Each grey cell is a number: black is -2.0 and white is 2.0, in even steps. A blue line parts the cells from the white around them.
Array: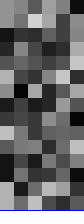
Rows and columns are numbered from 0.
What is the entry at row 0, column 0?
0.3
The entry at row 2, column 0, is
-1.7
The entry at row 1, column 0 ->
0.3
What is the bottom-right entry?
-0.6
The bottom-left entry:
0.8
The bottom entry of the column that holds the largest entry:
1.0
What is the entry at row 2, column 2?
-1.3
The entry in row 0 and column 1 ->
0.1
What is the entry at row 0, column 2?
-0.6
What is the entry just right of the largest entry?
0.6
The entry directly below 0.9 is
-0.8
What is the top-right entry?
-1.8

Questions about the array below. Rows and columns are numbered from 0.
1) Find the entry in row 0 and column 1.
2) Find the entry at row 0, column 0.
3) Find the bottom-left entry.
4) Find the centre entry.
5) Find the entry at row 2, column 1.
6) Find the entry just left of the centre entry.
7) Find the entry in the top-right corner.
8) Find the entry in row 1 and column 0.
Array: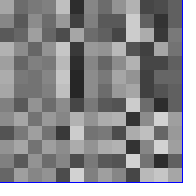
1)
-0.3
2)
0.6
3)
-0.4
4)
0.2
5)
-0.4
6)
-1.4
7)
-0.5
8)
0.1

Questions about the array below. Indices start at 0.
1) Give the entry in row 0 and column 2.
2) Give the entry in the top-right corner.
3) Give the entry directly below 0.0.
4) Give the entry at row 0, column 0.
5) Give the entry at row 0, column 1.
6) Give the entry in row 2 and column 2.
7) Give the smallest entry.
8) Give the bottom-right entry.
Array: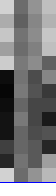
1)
0.3
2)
1.0
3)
0.2
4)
1.3
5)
-0.3
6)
0.2
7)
-1.9
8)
0.9

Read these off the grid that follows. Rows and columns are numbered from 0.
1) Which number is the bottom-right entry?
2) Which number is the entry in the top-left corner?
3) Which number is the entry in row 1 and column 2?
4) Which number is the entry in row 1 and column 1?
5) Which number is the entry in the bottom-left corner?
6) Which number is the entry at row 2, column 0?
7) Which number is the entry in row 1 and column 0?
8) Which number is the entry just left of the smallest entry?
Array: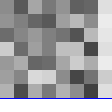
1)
1.5
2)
0.2
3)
-0.4
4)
0.0
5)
0.8
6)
-0.3
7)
0.3
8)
0.2

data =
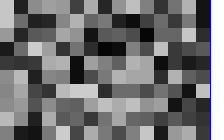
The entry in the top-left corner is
1.1
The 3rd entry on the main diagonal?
-0.6
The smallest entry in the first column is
-1.6
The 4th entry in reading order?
0.5
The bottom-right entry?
-1.1
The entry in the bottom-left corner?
0.0
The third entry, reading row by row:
0.2
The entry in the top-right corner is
-1.7
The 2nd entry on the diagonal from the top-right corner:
-0.1
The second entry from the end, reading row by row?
0.7
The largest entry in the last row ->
1.2
